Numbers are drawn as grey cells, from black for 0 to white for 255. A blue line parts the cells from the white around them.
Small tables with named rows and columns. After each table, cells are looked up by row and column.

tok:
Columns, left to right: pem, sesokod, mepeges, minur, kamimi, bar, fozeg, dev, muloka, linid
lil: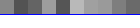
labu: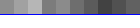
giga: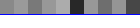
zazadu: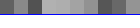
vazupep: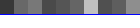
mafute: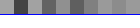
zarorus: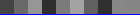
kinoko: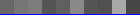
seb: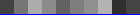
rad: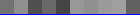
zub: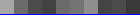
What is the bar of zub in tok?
116
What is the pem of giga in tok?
137
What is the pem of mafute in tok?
164
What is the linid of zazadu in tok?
148
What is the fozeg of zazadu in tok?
146
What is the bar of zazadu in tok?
163
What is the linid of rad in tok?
97
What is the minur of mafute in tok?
99
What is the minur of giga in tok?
152
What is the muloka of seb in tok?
46
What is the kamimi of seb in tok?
98
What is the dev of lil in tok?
154
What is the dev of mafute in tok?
154

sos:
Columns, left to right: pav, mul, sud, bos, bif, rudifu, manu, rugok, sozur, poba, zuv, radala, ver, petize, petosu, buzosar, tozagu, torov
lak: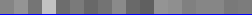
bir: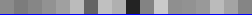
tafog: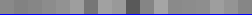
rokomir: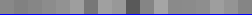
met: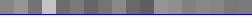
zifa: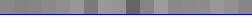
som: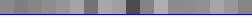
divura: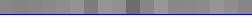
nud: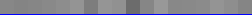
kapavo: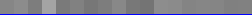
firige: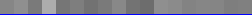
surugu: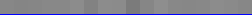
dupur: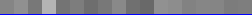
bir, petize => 146
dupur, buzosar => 133
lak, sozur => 138
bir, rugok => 192
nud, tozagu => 142
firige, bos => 173
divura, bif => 141

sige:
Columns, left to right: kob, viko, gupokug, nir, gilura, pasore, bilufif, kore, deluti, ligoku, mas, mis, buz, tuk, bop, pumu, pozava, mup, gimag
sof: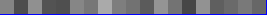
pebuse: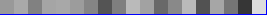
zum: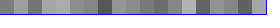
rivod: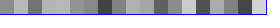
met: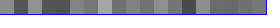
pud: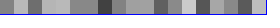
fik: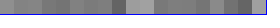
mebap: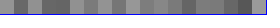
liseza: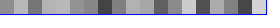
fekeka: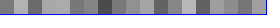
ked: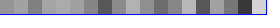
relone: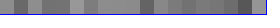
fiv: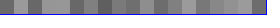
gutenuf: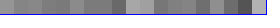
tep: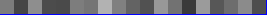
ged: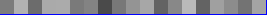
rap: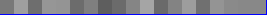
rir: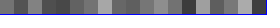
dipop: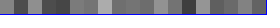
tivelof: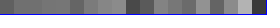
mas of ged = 167
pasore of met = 131
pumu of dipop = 95
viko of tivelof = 112
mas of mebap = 125
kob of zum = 125
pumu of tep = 87
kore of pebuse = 84
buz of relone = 123
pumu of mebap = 122
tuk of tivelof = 107
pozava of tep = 109

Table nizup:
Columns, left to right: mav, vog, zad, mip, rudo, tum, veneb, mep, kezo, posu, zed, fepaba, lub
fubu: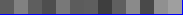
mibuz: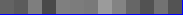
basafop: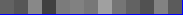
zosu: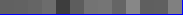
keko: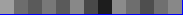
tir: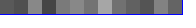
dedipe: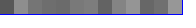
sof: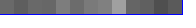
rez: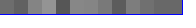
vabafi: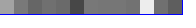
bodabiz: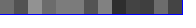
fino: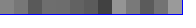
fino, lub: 154
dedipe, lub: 151
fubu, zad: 94
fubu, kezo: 95
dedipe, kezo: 132
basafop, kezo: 117
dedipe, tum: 121
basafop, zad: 136
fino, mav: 132
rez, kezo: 92
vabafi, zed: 237
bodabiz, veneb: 83
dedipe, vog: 142
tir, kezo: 113
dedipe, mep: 99
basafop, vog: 86
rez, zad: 132
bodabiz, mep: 129
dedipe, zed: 103
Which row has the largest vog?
dedipe

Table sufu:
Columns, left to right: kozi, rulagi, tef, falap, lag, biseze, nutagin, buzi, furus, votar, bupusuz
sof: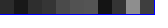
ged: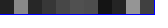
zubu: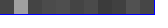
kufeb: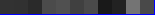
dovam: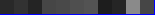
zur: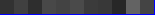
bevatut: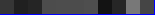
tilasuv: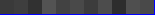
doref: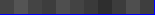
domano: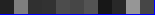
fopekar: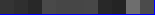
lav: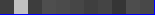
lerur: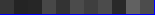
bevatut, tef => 37
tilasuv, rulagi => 62
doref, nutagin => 58
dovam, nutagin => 83
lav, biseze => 70
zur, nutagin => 59
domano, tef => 48
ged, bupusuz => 64

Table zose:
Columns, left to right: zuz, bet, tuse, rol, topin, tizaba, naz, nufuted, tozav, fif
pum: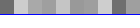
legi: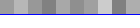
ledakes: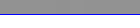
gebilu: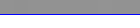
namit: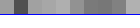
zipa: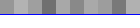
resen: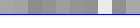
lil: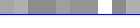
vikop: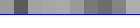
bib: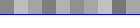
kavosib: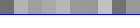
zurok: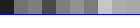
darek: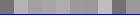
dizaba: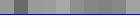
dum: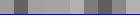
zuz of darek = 116
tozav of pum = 111
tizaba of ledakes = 147
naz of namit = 122
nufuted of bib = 193
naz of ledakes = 146
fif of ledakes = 146
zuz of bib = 136
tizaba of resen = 149
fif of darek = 153
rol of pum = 159

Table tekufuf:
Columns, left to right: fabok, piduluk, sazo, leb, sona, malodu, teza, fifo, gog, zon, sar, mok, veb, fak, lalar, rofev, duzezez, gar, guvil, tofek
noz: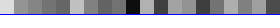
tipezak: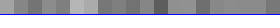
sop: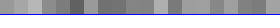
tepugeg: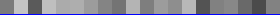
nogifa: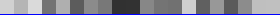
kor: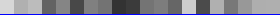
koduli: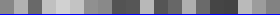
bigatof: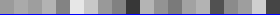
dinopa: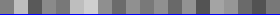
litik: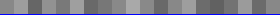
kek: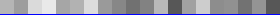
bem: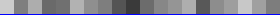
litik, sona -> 121
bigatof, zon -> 55
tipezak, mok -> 93
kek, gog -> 135
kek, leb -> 233
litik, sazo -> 102
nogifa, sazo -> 218
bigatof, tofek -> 69
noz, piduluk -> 148
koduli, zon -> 86
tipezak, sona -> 127

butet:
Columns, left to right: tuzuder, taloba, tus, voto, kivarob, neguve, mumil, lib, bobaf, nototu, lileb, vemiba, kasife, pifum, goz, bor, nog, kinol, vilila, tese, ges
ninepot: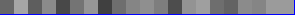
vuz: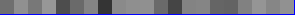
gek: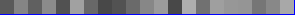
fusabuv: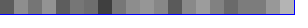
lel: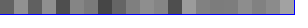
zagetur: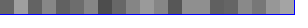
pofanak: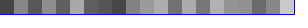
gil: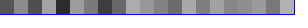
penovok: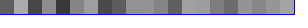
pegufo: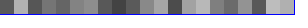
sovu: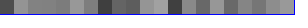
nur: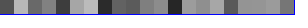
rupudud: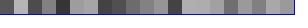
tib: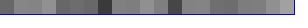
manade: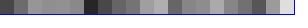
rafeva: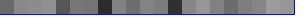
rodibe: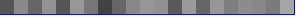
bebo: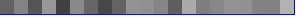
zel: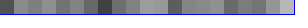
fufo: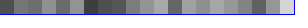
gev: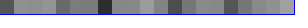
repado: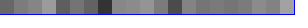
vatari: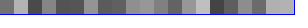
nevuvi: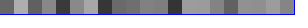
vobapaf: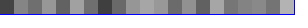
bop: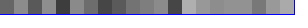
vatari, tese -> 176
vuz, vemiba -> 106
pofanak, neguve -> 169
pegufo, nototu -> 90
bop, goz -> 152
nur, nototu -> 91
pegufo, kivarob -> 101
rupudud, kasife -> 67
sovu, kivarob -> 124
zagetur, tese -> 151
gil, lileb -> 151
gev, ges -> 161
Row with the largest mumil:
nur

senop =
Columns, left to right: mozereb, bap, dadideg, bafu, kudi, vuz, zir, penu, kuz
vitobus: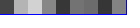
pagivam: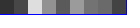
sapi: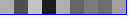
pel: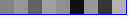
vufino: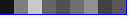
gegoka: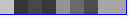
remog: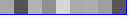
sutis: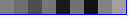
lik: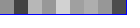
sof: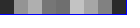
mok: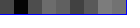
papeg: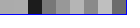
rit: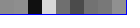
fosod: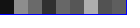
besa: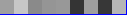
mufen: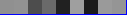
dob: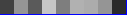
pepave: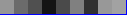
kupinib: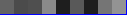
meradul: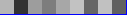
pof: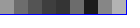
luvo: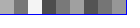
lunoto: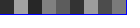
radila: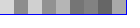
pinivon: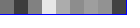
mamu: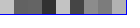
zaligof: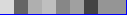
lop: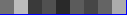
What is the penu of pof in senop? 134
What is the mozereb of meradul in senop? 182
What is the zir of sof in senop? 166
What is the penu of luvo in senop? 117
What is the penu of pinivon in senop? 146
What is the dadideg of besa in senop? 138
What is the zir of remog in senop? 172
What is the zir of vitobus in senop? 108
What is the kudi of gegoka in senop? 147
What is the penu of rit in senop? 120
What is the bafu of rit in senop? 216
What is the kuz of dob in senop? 42
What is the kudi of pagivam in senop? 90
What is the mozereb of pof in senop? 153
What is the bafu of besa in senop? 149
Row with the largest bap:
besa

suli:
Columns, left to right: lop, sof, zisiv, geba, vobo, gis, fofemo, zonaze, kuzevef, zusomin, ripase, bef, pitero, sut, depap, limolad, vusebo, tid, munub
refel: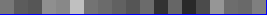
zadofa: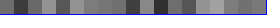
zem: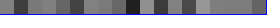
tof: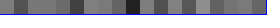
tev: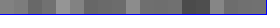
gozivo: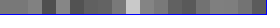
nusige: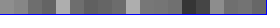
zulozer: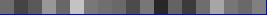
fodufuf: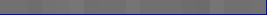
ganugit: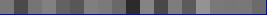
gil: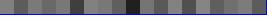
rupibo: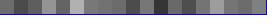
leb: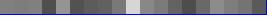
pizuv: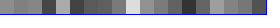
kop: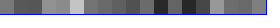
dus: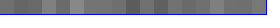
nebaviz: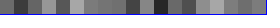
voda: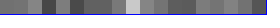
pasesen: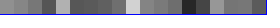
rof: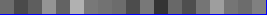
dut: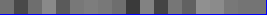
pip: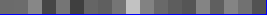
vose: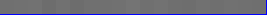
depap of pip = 132
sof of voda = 115
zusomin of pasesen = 210
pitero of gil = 130
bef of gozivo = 121
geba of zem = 128
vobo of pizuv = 170
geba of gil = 105
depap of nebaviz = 142
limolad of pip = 95
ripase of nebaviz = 134
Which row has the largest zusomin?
pizuv

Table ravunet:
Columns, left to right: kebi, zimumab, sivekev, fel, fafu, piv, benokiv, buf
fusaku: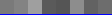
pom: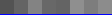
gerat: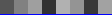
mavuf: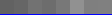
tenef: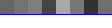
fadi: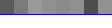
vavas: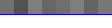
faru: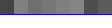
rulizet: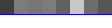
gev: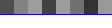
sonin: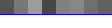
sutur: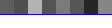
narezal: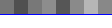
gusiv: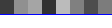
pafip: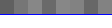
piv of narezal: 138
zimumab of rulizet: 124
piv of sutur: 86
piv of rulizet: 199
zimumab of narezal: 80
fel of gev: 65
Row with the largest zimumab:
gusiv

